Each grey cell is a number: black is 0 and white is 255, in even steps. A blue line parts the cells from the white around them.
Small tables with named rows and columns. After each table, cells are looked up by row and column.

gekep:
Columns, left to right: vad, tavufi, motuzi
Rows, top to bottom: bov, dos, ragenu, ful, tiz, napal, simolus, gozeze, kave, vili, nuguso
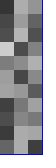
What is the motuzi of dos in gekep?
99
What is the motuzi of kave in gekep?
121
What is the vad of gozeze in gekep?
64
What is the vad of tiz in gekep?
125
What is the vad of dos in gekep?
71
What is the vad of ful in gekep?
205
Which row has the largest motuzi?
tiz

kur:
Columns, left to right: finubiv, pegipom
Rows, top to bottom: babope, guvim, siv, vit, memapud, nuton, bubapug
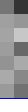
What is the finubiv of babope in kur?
118
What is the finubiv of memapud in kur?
147
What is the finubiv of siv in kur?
164
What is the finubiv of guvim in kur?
160
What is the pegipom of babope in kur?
52
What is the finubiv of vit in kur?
157
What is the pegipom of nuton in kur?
136
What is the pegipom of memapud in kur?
170
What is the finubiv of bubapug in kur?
154
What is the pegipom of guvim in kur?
150
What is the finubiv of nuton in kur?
170
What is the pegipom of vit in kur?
104
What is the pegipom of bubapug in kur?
114
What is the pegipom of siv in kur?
199

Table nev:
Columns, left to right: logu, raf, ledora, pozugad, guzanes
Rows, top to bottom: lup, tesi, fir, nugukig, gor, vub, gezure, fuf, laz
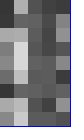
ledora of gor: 97
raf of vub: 190
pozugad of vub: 92
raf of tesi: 100
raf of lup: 175
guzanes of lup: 60
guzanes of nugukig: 85
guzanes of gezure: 97
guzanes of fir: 145
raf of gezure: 100
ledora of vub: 90
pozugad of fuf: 65
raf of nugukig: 215

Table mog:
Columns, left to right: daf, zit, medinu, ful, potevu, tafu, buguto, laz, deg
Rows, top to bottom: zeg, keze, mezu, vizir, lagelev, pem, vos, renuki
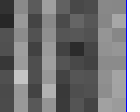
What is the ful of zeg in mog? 159
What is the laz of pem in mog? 144
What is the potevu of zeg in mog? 97
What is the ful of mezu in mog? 143
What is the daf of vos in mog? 74
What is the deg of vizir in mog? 150
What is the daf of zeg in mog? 50
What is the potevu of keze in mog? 74
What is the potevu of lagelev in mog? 84
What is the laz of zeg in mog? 136
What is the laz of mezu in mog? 149

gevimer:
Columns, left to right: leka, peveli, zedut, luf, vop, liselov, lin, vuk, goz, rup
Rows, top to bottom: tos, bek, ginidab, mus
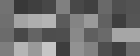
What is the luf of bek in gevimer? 180
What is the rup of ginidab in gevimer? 166
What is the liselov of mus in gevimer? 146
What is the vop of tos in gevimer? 128
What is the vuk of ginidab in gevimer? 106
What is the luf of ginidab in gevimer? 77
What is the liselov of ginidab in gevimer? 137
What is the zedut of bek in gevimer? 174
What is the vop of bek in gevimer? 91
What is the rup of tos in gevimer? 83
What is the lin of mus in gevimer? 130
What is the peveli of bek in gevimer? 163
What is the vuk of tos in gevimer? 105
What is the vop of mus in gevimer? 61
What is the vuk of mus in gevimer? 78
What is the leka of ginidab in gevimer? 107
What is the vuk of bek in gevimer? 97
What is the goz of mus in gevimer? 63
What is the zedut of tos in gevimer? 63

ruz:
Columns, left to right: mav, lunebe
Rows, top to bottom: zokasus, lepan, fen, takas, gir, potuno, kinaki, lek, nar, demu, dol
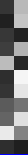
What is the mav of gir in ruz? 188
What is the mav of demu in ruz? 234
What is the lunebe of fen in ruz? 34
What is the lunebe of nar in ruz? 223
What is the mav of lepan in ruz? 32
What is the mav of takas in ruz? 62
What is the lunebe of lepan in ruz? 196
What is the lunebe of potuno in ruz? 245
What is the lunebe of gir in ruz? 39
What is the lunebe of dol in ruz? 31
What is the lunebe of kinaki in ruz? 229
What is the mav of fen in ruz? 55
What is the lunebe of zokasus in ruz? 185
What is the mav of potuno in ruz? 46
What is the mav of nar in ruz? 100
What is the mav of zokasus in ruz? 53
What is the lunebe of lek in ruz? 115

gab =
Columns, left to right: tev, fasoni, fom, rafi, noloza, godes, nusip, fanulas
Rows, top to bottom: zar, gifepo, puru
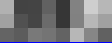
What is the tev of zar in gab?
177
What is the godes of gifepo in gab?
129
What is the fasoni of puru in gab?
92
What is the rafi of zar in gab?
97
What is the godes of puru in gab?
183
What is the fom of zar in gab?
68
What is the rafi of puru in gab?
116
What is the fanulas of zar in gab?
183
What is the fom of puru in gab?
121
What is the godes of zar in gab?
130
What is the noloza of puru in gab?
99
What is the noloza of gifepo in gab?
54
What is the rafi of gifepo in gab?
107
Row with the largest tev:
zar

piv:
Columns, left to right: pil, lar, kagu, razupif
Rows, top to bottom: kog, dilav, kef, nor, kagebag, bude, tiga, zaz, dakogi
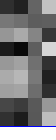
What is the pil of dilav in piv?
119
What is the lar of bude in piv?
183
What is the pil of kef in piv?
150
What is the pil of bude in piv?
171
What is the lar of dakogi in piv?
28
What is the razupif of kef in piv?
54
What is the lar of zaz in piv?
60

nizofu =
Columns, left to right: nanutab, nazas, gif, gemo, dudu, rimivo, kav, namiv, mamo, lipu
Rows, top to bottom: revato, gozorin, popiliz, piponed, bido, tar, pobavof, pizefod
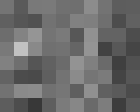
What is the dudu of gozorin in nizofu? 107
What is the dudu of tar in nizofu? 115
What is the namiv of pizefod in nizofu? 125
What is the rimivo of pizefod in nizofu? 135
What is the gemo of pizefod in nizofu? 94
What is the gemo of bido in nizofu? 97
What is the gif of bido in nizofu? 85
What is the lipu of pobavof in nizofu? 75
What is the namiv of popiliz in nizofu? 99

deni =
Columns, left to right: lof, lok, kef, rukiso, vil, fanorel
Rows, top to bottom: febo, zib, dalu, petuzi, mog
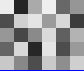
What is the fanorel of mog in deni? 207
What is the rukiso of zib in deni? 155
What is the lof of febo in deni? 236
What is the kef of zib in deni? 228
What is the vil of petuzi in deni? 77
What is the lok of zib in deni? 208
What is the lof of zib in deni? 77
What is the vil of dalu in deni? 96
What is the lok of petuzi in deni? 216
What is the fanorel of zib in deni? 60
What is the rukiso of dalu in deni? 218
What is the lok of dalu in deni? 71

